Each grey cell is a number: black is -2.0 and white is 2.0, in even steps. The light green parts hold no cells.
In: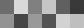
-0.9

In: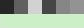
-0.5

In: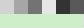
0.6

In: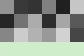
1.2

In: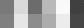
1.6

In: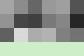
1.4
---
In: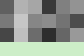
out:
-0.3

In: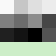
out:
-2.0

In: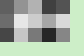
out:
-0.1

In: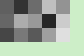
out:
-0.6

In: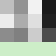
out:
1.2

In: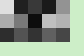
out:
-1.2

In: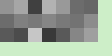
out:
1.1
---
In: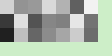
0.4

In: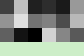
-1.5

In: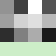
2.0

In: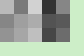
1.3

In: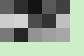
-1.7

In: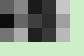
-1.6
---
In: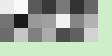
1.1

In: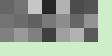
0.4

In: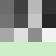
1.5

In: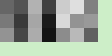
-0.9

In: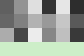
-0.9

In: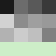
1.2

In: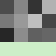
0.2

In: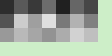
0.9

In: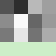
1.6
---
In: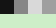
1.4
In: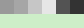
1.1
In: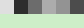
-0.3
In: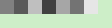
1.0
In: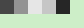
1.6
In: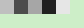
0.6
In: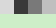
-0.1
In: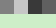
-1.1
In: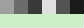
-1.1
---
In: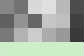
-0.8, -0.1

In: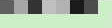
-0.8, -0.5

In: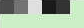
-1.2, -0.8

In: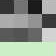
0.9, -0.6

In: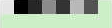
-0.7, 1.6

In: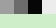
1.7, 0.5
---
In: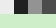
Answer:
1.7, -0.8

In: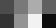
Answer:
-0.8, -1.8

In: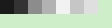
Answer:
-1.6, 1.5

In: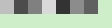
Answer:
1.0, -0.5

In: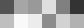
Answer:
-0.7, 0.8

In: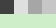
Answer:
-1.0, 1.1

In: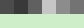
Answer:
-0.8, -0.2
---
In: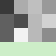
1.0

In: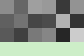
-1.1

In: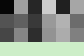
-1.5

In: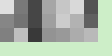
1.4

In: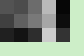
0.9

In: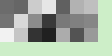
0.8

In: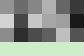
-0.4

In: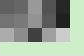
-0.7

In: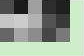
-1.3

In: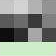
0.8
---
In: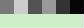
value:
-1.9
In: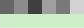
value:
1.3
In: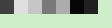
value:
-1.5
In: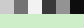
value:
-1.8
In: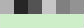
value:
0.3
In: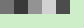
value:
-0.8
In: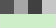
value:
1.1
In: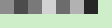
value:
-1.4
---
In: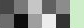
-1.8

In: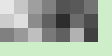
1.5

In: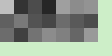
-0.1

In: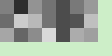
1.2

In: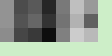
-0.7

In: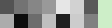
-1.8

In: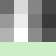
1.7

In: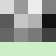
1.1

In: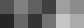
-0.4
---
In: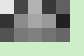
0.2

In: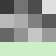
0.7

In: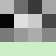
1.5

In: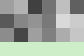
0.1

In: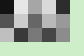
1.2

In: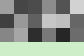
0.4
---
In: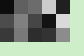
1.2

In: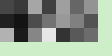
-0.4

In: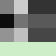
-1.2

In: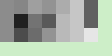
1.1

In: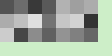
0.5

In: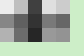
1.5

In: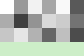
1.9
